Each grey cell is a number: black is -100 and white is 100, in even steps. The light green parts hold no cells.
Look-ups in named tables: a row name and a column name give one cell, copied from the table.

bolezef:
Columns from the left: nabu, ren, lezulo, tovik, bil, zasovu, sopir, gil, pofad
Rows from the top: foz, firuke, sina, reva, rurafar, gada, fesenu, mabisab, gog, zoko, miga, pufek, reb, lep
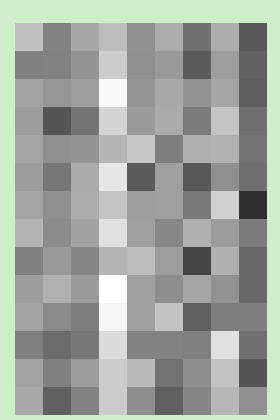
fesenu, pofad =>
-63
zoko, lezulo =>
21
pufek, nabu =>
0
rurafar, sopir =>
37
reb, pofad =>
-33
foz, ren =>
2
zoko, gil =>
14
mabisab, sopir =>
37
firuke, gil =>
23
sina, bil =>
17
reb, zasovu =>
-10
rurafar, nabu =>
29
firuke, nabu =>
0
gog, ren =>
19

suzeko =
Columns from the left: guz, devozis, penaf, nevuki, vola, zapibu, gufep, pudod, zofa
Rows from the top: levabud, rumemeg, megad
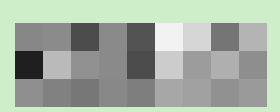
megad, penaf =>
-7
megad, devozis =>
1
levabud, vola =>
-35
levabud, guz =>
6
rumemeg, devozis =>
46
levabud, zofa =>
41
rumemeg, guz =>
-76
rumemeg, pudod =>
37
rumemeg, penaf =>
14
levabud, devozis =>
9
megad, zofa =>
21
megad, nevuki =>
7
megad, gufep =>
26
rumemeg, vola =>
-40
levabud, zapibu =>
90
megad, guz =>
12
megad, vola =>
-1
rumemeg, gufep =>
22
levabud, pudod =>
-8

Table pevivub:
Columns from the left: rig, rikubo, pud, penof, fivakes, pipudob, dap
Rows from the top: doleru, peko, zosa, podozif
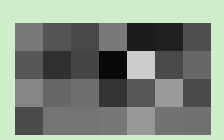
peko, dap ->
-19
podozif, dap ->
-11
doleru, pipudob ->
-75
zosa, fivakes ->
-31
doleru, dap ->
-38
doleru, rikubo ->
-34
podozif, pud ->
-9
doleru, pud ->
-43
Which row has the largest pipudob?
zosa

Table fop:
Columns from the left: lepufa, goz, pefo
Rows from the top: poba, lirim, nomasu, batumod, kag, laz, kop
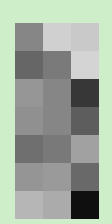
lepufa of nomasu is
18
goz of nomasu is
5
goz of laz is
21
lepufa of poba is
5
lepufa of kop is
43
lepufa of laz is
17
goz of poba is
63
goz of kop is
34
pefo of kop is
-88
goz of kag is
-5
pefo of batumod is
-27
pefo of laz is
-18
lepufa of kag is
-13
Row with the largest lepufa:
kop

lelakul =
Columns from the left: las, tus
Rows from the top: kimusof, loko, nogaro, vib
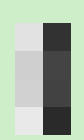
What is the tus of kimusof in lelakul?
-61
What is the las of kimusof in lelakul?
77
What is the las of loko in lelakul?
62
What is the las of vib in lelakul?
83
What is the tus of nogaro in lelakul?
-48
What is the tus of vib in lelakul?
-67

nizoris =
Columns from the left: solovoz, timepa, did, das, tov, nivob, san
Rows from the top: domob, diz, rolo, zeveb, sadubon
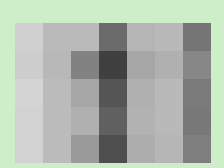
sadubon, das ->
-39
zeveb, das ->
-25
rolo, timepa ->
47
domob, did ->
46
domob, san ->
-8
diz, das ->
-50
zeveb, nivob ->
45
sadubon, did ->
21
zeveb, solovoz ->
65
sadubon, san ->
-1
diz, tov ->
30
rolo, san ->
-4
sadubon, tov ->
36
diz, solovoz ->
61
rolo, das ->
-33
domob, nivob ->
45
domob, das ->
-16
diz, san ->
6

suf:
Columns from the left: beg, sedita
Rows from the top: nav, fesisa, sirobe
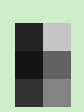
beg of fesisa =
-84
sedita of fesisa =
-23
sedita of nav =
54
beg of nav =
-72
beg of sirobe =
-61
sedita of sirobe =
3

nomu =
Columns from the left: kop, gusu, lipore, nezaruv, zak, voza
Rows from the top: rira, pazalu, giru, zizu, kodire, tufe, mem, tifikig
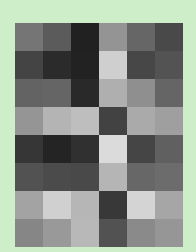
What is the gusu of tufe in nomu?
-41
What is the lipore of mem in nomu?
43
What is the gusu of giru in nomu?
-21
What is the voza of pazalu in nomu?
-35
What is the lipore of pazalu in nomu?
-73
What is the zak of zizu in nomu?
33
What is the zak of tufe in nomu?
-19
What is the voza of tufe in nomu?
-15
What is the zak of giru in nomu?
12
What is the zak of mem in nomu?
66

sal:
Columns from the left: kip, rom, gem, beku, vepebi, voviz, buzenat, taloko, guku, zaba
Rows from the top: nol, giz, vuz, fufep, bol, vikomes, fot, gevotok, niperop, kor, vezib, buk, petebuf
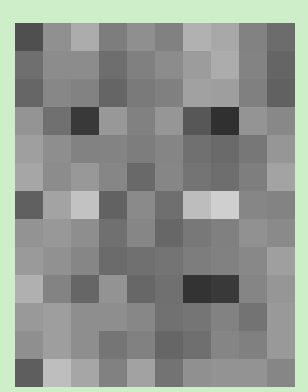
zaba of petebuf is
5
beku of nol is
-2
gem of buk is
11
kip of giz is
-13
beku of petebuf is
1
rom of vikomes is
10
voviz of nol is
1
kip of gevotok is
15
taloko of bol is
-17
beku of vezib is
11
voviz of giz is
10
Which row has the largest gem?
fot

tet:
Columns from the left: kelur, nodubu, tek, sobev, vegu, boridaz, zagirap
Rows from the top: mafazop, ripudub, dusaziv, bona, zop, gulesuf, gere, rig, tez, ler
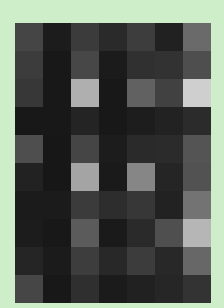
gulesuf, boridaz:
-71
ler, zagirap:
-60
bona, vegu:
-77
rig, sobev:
-80
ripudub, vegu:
-62
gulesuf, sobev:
-80
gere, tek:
-54
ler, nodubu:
-81
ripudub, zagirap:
-39
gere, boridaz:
-73
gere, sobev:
-65
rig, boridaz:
-38
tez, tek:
-52
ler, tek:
-63
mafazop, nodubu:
-78
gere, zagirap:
-10

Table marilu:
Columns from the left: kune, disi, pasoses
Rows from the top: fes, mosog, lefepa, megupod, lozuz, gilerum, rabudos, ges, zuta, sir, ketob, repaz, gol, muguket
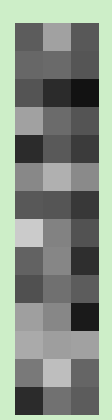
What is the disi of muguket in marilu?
-11
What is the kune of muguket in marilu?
-66
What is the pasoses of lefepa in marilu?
-86
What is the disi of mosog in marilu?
-17
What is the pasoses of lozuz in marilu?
-54
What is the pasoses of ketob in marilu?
-80
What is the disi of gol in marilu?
49
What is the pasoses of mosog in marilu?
-33
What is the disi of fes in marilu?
26
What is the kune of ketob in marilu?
25
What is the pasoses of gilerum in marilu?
8
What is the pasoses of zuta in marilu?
-64
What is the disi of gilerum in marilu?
38

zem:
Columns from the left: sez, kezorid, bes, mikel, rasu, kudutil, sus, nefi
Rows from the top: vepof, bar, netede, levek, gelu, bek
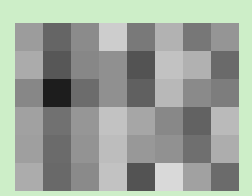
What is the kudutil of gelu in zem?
14
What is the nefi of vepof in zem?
17
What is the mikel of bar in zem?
13
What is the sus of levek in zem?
-23
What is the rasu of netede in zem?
-25
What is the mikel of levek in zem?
52
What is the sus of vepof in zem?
-7
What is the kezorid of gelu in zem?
-16
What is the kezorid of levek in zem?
-11
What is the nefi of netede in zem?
-2
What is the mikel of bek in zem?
52
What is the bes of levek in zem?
18
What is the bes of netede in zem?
-15
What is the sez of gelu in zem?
25
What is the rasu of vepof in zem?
-5
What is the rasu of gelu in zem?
19
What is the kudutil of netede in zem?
44
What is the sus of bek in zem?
26
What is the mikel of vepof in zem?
61

